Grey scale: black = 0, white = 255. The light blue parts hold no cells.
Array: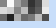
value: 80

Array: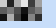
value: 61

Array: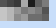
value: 96

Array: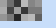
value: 133

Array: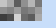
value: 182

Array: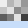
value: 212
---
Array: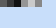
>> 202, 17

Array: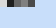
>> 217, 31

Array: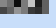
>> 195, 14

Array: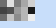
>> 238, 26

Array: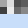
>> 234, 63

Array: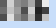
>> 234, 34

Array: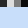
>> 221, 10

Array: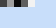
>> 242, 11

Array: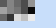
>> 235, 10
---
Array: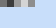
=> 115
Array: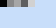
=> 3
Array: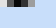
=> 226
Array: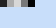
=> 33
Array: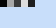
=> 4
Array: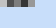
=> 194
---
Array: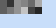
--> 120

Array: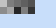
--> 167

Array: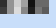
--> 147

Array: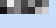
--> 103

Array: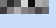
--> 130

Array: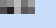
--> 32

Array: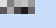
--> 167

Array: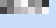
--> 120
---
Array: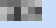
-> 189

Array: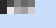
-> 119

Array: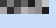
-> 196

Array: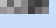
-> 88

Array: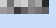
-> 41

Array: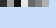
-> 176

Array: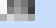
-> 76

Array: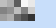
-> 232

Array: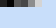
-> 212
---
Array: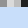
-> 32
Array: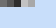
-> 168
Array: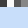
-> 134
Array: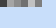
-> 126
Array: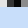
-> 139
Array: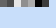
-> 59
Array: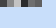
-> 96
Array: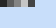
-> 68
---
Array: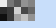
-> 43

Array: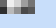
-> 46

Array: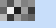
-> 100

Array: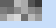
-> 124

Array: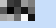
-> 87

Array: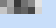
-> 197
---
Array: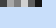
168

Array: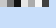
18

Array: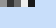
148

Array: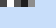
70

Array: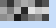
26

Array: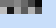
22
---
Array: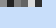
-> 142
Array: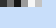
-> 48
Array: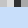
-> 196
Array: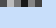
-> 77
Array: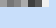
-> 158
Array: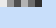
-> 234
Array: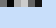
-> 115
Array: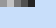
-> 152
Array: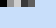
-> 3
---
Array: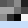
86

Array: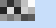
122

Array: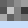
98

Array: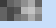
59

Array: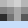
182

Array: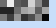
109
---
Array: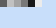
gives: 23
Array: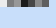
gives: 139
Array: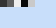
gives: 8
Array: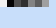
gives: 93
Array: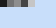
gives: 69
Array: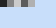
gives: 92
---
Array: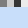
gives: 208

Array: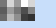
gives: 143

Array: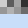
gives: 177

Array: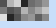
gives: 150

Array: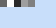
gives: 42

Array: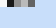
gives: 145

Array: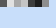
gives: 61
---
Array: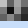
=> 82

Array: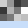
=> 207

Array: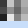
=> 132

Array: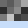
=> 60

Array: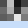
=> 229

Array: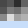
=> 163

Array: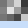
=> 69

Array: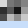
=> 143

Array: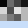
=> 94
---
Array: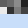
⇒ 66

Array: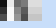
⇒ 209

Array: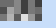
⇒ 108

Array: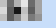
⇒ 163

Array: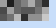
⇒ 171

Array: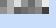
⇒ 63

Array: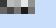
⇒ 116

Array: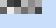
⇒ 68
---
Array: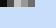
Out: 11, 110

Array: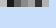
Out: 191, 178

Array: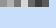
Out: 148, 90

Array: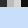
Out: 46, 17

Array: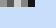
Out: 148, 21

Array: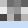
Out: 193, 180
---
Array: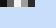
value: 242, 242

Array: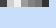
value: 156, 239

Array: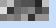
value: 118, 220

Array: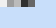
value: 187, 240

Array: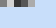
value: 54, 211

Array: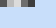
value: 219, 219

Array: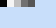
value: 191, 245

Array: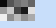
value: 69, 238

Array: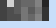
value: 118, 210
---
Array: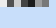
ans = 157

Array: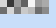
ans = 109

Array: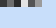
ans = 84

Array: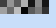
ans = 122

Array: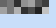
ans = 33

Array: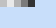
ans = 123

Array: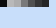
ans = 53

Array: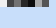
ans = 170

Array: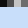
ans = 195
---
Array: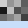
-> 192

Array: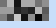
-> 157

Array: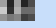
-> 48

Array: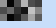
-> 105

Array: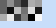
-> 15

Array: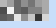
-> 244
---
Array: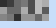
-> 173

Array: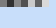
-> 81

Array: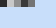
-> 143

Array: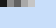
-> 98

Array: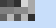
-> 140

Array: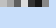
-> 220

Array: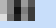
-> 17
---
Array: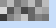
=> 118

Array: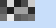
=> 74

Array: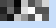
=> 134

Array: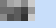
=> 138

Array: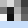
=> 148

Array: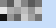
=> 90

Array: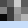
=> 205

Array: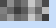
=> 143
